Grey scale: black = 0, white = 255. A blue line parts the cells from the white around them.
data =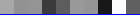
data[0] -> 168
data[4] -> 93
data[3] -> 59
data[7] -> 24

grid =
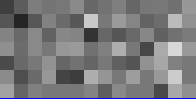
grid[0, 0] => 63
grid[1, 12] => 187
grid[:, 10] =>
[119, 99, 135, 71, 146, 120, 120]
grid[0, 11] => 120
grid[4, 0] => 75
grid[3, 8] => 174
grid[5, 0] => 139
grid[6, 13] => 143
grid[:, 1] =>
[92, 37, 105, 108, 105, 78, 101]
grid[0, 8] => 127
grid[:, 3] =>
[116, 130, 98, 120, 146, 151, 120]
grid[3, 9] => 120
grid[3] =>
[143, 108, 137, 120, 151, 154, 113, 128, 174, 120, 71, 170, 216, 153]
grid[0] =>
[63, 92, 125, 116, 120, 138, 103, 114, 127, 102, 119, 120, 112, 152]
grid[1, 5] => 87
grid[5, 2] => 106
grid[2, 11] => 97
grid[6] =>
[162, 101, 128, 120, 120, 120, 131, 94, 137, 120, 120, 73, 168, 143]
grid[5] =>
[139, 78, 106, 151, 68, 60, 174, 149, 120, 157, 120, 153, 204, 120]
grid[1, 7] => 120
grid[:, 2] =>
[125, 87, 137, 137, 120, 106, 128]
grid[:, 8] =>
[127, 154, 86, 174, 96, 120, 137]
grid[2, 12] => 113
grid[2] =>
[131, 105, 137, 98, 135, 132, 51, 103, 86, 104, 135, 97, 113, 122]

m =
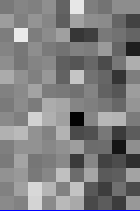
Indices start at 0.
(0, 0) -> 121
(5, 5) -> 197
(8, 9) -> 123
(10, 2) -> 146
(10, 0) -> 127
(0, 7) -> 115
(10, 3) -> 136
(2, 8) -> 114
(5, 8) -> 52
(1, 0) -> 157
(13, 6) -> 88
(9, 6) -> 80
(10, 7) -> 109
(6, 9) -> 157
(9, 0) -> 177
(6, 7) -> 98
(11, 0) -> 122
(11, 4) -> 137
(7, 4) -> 166
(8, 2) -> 210
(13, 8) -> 112
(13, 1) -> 161
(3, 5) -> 129
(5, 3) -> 152
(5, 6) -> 114
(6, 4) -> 121
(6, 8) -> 86
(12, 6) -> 166
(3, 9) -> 30
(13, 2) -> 216
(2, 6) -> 63
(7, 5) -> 133
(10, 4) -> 145
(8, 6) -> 134

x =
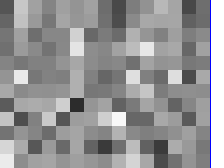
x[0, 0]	85
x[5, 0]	148
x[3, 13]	103
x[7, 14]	159
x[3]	[112, 155, 138, 115, 136, 228, 141, 135, 162, 188, 231, 162, 168, 103, 161]
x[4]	[132, 119, 129, 129, 148, 167, 140, 132, 136, 112, 163, 147, 150, 120, 124]
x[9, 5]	165
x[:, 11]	[184, 165, 129, 162, 147, 107, 124, 146, 168, 133, 59, 75]
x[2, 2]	110
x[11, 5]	159
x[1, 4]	165
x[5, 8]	117
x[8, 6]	161
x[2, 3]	135
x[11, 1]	141
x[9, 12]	144
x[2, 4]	135
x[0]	[85, 199, 161, 132, 160, 148, 161, 109, 73, 125, 146, 184, 165, 72, 110]
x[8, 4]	85
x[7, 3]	167
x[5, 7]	102
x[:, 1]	[199, 193, 161, 155, 119, 233, 138, 168, 78, 148, 171, 141]
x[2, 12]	159
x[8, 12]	156
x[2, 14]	138
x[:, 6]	[161, 156, 104, 141, 140, 129, 119, 149, 161, 140, 99, 150]

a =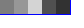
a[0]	125
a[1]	151
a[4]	50
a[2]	212

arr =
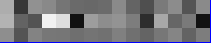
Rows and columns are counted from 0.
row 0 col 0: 173
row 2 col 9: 112
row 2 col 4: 118
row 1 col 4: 222
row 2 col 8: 128
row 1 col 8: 147
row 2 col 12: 133
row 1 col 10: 45
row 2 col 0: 142
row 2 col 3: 119
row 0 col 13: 84
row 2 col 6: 116
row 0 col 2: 145
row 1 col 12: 102

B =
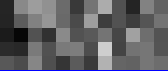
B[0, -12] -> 37
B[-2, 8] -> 68
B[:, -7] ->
[57, 74, 82, 125, 91]
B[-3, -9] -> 49
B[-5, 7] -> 172
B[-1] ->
[88, 76, 134, 79, 53, 91, 58, 178, 101, 98, 118, 109]
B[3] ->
[43, 40, 122, 81, 122, 125, 77, 206, 68, 115, 118, 84]
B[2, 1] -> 6
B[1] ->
[36, 92, 129, 150, 105, 74, 158, 61, 82, 61, 85, 115]
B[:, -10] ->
[157, 129, 82, 122, 134]
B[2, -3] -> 161

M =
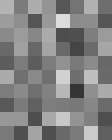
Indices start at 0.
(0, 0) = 179
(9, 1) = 79
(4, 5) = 121
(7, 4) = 123
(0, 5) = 116
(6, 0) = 124
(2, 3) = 171
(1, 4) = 220
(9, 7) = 95
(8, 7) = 79
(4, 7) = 104
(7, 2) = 97
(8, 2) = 78
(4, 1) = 124
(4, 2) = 93
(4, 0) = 93
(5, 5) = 110
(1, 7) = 86
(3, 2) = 104
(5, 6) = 190
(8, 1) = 150
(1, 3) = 153
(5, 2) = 137
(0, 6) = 177
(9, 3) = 79
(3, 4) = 105
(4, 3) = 124

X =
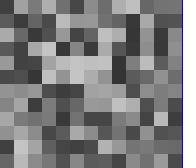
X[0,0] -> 64
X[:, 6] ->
[140, 152, 100, 59, 191, 173, 162, 153, 70, 140, 75, 91]
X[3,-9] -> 55
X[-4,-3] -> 68
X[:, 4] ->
[112, 186, 152, 55, 187, 147, 61, 79, 57, 91, 69, 81]
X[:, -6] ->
[109, 113, 191, 171, 193, 147, 165, 151, 70, 86, 178, 94]
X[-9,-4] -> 57
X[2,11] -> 58
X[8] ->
[167, 122, 113, 122, 57, 114, 70, 70, 123, 138, 68, 185, 62]
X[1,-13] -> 91
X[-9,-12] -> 66
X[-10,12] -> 137
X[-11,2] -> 100
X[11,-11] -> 139
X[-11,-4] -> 56
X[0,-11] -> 122
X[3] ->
[89, 66, 168, 195, 55, 133, 59, 171, 85, 57, 142, 57, 143]
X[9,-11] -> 140
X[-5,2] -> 60
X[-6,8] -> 157
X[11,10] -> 113
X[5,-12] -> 78
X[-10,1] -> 104
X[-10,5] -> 68
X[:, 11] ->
[115, 81, 58, 57, 92, 145, 125, 124, 185, 81, 107, 154]

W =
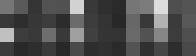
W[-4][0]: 118
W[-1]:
[59, 41, 46, 59, 40, 74, 45, 48, 42, 83, 48, 70, 45, 73]
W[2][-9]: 159
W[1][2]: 55
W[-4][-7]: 47
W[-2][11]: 134
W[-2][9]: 105
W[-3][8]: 40
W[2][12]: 60
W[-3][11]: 178
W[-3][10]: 57
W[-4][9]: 118
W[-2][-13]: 61
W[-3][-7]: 51
